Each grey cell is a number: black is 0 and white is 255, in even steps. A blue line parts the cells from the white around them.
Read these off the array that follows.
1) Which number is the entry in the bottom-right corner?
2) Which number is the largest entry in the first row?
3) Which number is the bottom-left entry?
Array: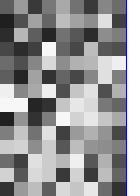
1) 50
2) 169
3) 50

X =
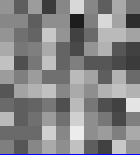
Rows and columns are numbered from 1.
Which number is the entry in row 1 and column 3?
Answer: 156
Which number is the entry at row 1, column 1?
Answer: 148
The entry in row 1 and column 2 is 94
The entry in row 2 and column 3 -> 94
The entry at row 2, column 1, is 135
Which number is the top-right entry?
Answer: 119
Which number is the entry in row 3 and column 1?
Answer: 148
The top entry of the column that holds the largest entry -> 216
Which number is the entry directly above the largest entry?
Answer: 208
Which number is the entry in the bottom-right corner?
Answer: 148
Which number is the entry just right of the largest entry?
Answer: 142
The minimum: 29
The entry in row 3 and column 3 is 100
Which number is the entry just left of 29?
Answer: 142
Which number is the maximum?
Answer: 236
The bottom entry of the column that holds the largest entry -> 193
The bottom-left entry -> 127
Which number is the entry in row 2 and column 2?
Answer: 135
